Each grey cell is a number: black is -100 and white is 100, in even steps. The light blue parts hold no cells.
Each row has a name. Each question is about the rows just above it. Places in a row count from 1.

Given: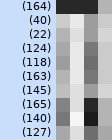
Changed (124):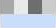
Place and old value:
3, [-6]
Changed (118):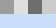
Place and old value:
2, [83]
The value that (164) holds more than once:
[-69]
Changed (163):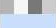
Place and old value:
2, [83]
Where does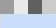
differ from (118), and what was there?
3, [-14]
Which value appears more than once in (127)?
[32]
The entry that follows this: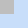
[75]

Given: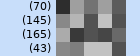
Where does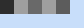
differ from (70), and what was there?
3, [-10]
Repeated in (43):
[52]
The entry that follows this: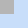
[-36]
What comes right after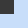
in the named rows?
[-36]

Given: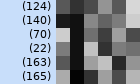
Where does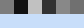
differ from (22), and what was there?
5, [-3]
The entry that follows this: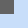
[-3]
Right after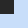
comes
[16]
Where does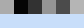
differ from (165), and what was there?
4, [25]
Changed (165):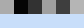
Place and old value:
5, [-41]
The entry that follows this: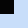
[-61]
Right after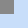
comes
[-22]

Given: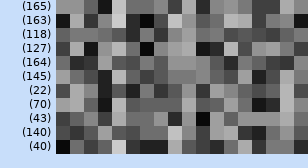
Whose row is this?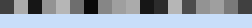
(127)
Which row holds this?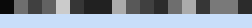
(40)
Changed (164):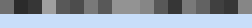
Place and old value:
13, [-66]
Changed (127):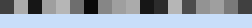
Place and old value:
4, [15]
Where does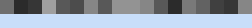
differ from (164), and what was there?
7, [-5]
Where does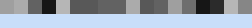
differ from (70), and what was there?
7, [-23]

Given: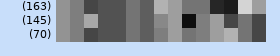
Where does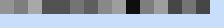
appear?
(145)
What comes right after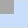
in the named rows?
[-36]
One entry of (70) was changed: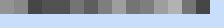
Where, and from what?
2, [-1]
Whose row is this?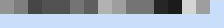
(163)
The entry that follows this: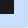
[66]
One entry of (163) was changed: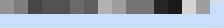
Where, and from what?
6, [-9]

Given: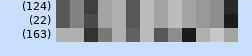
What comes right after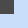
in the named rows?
[28]
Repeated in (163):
[38]
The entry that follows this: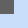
[47]
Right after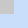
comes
[28]
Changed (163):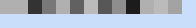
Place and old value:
12, [57]
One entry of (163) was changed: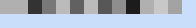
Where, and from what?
5, [38]
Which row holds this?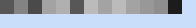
(22)

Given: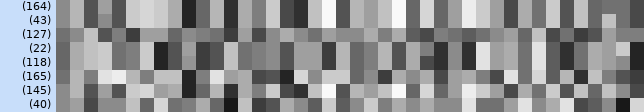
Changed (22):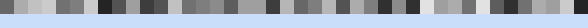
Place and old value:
17, [-35]
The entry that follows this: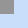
[-52]

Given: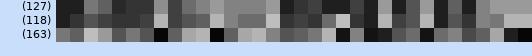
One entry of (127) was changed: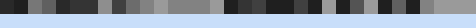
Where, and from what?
1, [-76]
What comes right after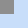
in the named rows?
[-50]
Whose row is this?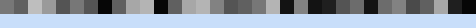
(163)
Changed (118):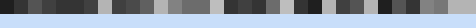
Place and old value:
10, [-34]
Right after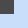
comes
[-25]
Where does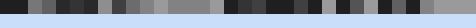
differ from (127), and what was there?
7, [-59]
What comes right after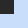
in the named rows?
[-59]

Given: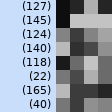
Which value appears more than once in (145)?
[53]
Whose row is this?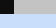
(145)
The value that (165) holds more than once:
[-53]
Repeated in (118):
[-16]
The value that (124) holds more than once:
[3]
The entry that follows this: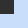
[-43]

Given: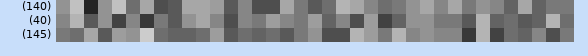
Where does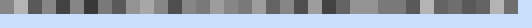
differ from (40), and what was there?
4, [15]
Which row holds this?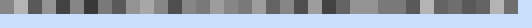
(40)
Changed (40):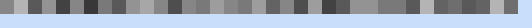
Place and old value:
25, [-22]
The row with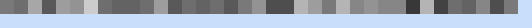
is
(145)

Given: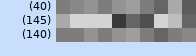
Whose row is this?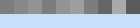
(40)
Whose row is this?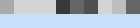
(145)
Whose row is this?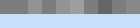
(140)
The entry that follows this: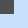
[66]

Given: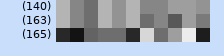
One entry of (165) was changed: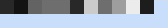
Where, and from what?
7, [69]
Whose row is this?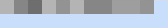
(140)
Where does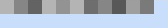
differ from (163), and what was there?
3, [-14]

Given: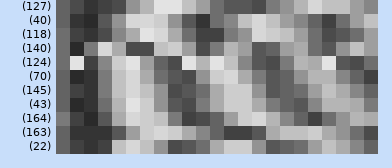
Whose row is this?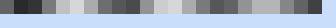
(70)
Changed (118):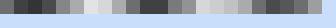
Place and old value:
18, [24]

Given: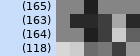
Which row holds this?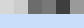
(118)
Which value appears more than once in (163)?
[-68]
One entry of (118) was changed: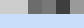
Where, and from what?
1, [69]
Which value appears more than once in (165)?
[4]
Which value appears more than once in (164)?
[4]
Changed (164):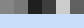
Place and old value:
2, [4]

